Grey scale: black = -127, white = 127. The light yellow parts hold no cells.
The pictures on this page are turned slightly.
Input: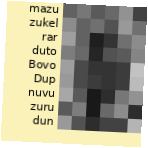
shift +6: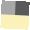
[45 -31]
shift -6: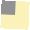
[12]
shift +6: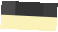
[-47 -69 -69 -61]

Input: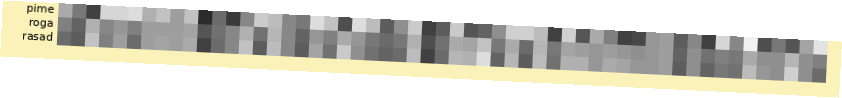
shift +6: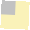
[72]
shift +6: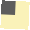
[-28]
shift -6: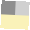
[9 74]
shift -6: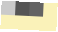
[68 -48 -34]

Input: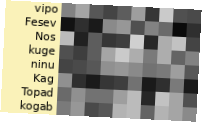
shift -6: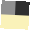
[10 -86]
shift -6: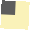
[-40]
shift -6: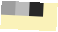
[24 53 -94]
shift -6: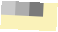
[68 39 -11]
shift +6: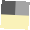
[-28 43]
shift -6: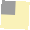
[24]

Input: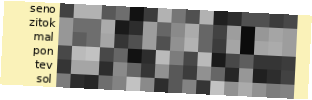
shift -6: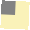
[-3]
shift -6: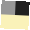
[17 -101]

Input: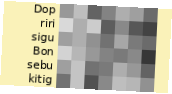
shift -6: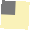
[-11]
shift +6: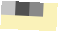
[74 -40 15]
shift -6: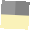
[18 -3]
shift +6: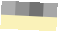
[52 23 -7 45]

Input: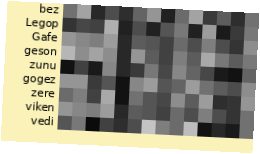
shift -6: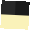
[-93 -107]
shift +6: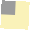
[34]
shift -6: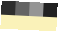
[-87 -33 15 -100]

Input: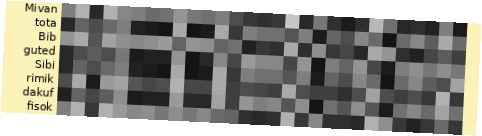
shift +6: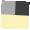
[47 -58]
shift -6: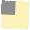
[8]
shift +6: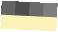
[-21 -44 -15 5]
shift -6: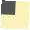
[-48]
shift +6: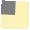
[5]
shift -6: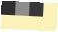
[-86 8 -78]
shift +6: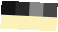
[-101 -81 13 -51]

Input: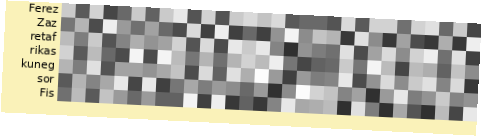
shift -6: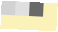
[76 90 -28]
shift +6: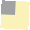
[40]
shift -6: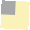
[34]
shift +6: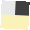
[110 -57]
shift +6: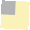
[58]
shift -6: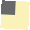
[-28]
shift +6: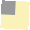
[32]

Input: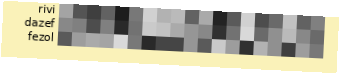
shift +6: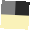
[6 -80]
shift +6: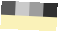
[-31 80 35 -73]
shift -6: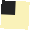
[-98]
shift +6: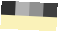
[-73 56 22 -58]
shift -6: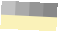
[60 36 16 2]
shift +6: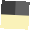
[-58 -23]

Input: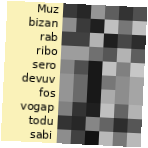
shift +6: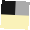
[-97 49]
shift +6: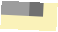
[35 35 -9]

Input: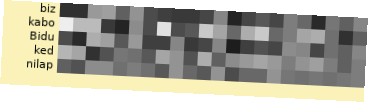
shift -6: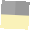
[31 19]
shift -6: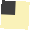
[-70]
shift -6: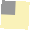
[19]
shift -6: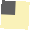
[-37]
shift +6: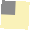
[18]
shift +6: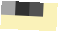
[43 -72 -39]
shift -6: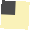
[-57]

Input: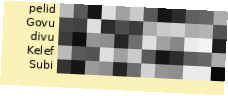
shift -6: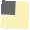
[-30]
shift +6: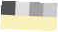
[-38 101 38 80]
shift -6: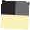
[-96 -23]
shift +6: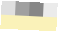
[101 38 13 113]

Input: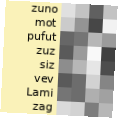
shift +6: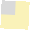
[96]
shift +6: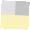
[102 73]
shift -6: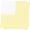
[115]
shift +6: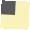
[-31]
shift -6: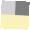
[76 -8]
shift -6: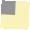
[14]
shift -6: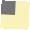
[-16]

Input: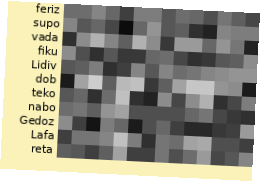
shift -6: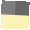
[-8 -30]
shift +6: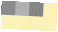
[18 55 11]
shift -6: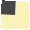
[-62]
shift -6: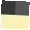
[-77 -46]

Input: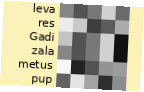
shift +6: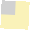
[87]
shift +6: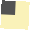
[-38]
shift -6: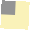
[14]
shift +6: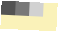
[-38 -1 87]
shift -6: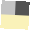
[61 -50]

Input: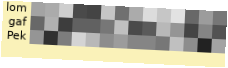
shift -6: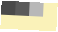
[-59 -43 50]
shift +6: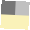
[-2 70]
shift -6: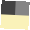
[-65 -1]

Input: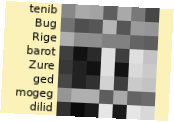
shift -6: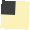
[-70]
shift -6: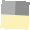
[41 8]

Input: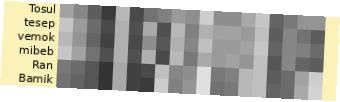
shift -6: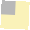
[50]
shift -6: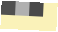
[-53 42 -60]
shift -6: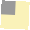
[20]
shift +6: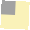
[40]
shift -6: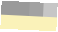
[20 20 28 64]
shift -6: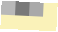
[50 -12 35]
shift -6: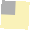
[42]

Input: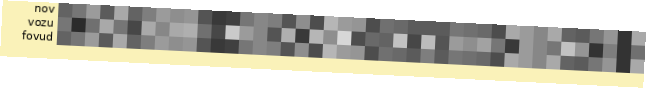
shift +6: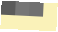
[-30 -3 -9]
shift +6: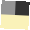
[27 -70]
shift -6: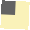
[-34]
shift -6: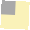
[35]
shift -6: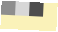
[8 81 -56]
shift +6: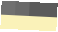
[-9 -16 -30 -30]

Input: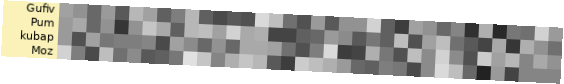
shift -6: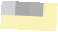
[76 35 41]
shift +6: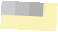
[82 68 53]
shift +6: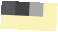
[-32 -53 47]
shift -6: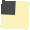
[-59]
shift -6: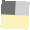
[-21 76]

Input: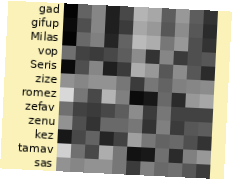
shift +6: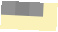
[24 12 24]
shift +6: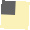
[-22]
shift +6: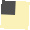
[-42]
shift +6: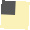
[-34]
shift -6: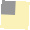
[18]
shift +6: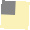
[12]
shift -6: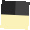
[-96 -67]

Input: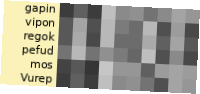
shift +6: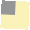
[28]
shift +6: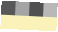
[-33 42 -41 62]
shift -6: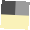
[-53 22]
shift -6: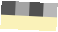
[-45 30 -53 50]
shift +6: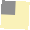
[22]

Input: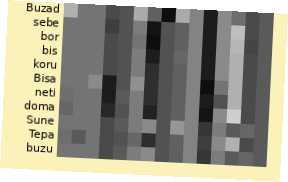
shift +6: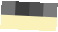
[-5 -59 -39 3]
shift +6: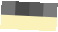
[-5 -47 -31 3]
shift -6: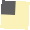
[-37]
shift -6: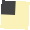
[-65]

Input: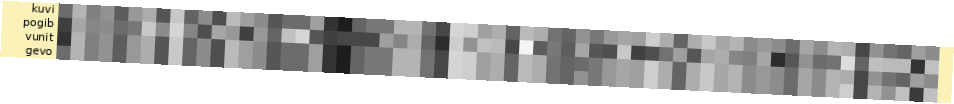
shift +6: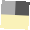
[51 -35]
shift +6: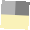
[58 6]
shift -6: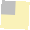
[58]
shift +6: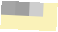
[44 37 84]
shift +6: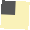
[-35]
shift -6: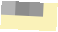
[46 6 18]

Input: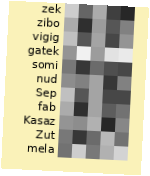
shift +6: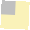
[70]
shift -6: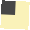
[-62]
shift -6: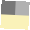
[-13 43]
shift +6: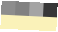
[19 7 42 -66]
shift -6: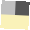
[58 -47]

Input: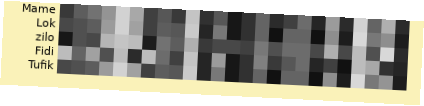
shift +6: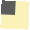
[-28]
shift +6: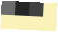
[-13 -84 -57]
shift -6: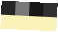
[-96 -13 -110 -84]

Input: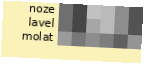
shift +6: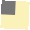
[-2]
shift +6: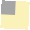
[44]
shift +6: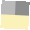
[64 19]
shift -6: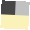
[-63 59]
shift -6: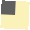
[-37]

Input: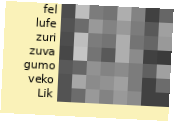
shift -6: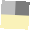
[56 -9]
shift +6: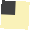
[-56]
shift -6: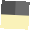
[-50 -25]

